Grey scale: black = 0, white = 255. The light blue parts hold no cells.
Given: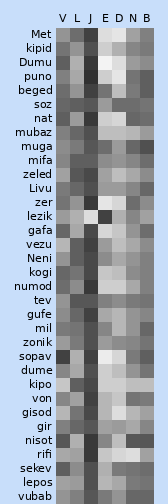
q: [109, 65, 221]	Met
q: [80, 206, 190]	dume
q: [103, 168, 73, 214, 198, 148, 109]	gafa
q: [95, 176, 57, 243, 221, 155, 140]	Dumu
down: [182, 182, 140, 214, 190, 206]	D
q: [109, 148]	beged

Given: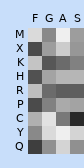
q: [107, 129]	K
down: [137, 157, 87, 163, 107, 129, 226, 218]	G
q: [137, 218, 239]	Y

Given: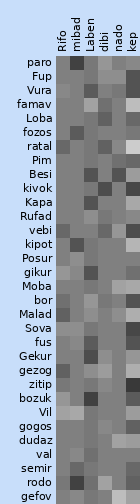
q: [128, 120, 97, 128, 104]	Loba
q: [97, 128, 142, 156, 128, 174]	gezog
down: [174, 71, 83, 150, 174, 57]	kep

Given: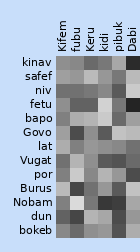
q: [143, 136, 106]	kinav
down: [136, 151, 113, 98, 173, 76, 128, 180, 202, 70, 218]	fubu
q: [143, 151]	bokeb
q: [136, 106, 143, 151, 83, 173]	bokeb
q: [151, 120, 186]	safef
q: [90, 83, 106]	Vugat
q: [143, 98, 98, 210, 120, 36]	fetu

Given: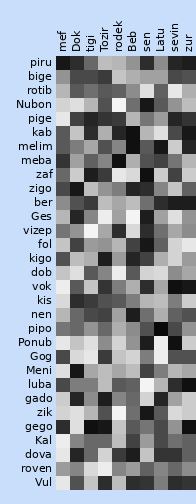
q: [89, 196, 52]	vok
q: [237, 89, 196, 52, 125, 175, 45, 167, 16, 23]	vok
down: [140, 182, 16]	tigi
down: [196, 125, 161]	Dok

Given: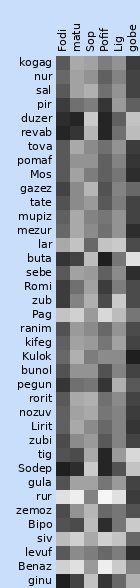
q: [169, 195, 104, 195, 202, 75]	lar
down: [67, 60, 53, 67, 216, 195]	gobe
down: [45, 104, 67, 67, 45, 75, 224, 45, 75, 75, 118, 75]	gobe

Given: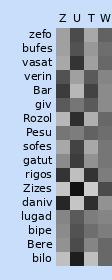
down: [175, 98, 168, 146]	T
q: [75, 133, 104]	Bere

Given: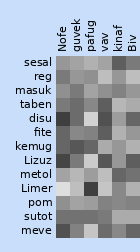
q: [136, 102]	meve
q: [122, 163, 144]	masuk
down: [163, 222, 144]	Nofe
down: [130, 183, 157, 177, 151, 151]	kinaf
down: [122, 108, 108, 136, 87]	guvek

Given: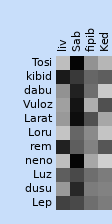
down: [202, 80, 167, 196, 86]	Ked
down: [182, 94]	Ked
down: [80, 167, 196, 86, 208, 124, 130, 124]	Ked
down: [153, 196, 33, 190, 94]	liv
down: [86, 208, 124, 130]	Ked
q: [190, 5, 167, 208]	neno

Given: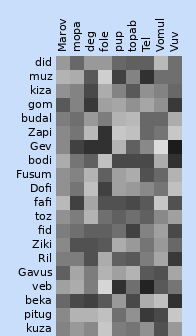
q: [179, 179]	pitug
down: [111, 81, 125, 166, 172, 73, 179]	mopa

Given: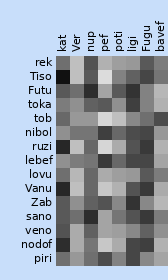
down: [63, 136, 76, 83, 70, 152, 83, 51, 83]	ligi
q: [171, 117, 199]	nodof

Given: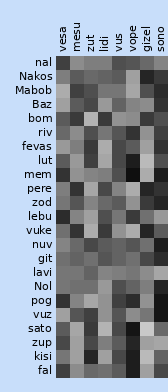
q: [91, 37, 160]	zup
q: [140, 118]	vuz
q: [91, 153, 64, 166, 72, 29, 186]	lut
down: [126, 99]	lidi

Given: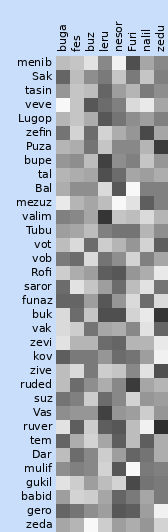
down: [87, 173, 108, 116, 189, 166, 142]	buz
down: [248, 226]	Furi

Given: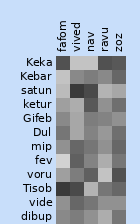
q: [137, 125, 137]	Kebar
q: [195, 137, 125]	Kebar
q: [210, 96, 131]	fev
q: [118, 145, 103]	mip
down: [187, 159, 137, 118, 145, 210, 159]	fafom
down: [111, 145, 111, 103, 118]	zoz
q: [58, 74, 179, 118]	Tisob

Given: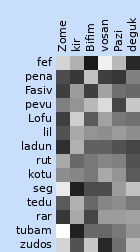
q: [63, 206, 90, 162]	Lofu
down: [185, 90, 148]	Bifim
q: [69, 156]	rar
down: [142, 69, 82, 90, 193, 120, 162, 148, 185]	deguk
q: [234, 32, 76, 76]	seg
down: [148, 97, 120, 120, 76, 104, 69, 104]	Bifim
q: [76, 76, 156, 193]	seg

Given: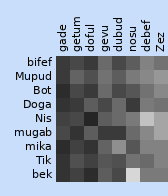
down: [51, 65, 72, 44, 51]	gade
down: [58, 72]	getum
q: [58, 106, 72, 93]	bifef
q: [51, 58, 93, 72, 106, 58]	Doga
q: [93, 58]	mugab
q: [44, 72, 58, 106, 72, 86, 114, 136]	Bot
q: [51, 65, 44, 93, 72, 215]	bek

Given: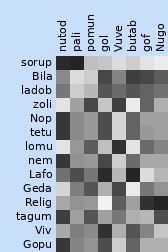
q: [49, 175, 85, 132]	Viv
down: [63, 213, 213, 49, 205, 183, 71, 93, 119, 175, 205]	Vuve

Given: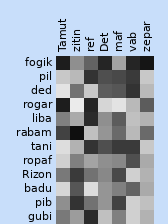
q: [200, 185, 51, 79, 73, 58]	pil
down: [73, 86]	maf
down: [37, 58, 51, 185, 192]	vab
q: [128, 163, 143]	ropaf
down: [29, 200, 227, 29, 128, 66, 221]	Tamut
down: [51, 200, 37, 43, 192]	ref
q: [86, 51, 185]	ded

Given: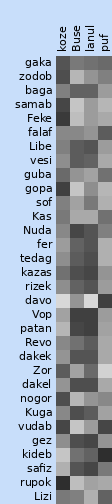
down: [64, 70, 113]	Buse
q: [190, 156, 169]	Feke

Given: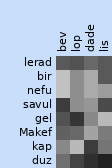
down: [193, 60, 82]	bev
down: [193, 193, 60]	bev
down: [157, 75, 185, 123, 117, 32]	lis
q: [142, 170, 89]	bir
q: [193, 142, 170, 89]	bir
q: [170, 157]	nefu

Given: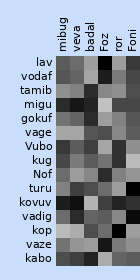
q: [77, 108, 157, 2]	turu
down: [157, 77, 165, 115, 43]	Foz
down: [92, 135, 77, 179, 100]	badal

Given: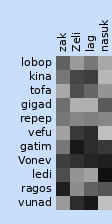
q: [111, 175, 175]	gigad
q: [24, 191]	vunad
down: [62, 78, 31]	zak

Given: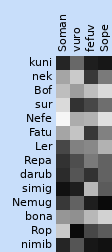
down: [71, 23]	fefuv
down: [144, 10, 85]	vuro
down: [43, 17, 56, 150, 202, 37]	Soman

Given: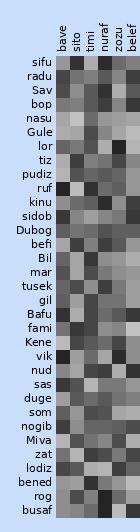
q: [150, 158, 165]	nasu
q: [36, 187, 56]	busaf
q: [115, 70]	tiz
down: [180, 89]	sito
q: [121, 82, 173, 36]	lor

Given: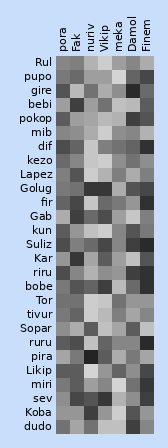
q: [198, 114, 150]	Tor
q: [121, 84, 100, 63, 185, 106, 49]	bobe

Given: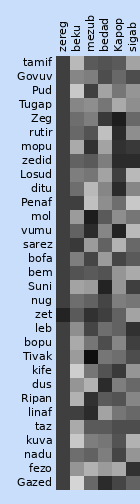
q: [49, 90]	Ripan
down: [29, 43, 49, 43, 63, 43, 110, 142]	Kapop

